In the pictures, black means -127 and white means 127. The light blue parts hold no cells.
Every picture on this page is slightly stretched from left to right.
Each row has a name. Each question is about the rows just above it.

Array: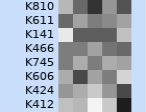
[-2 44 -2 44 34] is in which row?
K745
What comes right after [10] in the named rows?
[34]
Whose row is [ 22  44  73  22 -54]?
K424
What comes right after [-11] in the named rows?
[-22]
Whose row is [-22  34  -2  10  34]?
K611
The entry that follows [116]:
[73]
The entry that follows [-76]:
[22]

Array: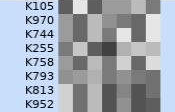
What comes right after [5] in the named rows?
[-44]
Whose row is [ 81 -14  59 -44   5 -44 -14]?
K813

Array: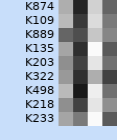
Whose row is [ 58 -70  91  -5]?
K109
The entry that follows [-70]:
[91]

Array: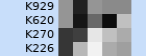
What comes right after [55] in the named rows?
[114]
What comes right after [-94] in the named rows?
[21]
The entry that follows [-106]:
[-23]
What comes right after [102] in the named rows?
[64]
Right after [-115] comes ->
[64]

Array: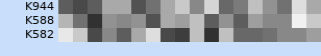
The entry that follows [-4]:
[64]
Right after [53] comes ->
[-14]

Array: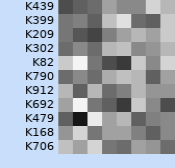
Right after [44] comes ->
[64]
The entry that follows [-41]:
[-59]

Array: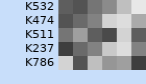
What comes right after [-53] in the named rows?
[83]
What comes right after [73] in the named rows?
[93]
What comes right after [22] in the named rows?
[31]

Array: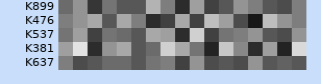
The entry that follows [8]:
[-83]
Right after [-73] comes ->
[-11]
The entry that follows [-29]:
[-40]
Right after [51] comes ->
[-1]
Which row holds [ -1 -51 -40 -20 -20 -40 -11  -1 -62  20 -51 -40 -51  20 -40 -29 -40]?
K637
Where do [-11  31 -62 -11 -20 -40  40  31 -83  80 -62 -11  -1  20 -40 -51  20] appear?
K537

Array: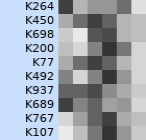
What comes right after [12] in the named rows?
[43]
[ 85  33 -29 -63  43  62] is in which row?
K767
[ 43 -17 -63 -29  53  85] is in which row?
K77

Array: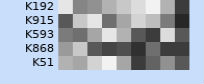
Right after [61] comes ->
[-4]
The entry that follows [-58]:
[-48]
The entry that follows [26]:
[72]
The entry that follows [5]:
[17]
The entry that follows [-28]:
[17]

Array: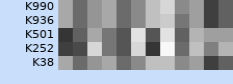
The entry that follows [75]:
[-9]
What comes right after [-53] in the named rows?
[87]

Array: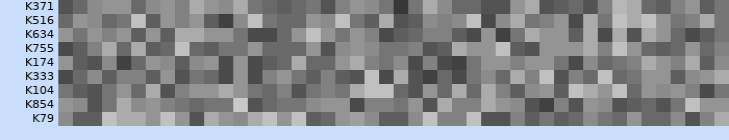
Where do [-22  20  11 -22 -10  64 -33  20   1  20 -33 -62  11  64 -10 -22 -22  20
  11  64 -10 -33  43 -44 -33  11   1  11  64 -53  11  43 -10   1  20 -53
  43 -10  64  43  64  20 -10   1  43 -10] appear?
K516
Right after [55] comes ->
[43]
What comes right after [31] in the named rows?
[11]

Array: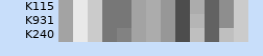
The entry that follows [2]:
[35]
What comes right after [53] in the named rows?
[-29]

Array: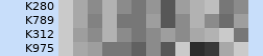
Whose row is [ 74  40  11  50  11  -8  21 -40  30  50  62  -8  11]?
K280
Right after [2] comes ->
[50]
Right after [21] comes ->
[-40]
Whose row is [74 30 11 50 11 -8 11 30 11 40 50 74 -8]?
K312
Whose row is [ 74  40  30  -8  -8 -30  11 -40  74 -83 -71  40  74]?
K975
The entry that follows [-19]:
[30]

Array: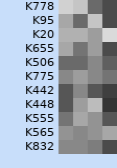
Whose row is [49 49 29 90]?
K20
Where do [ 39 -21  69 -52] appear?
K95
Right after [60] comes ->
[-75]
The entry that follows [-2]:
[-52]
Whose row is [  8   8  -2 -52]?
K832
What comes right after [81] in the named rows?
[69]

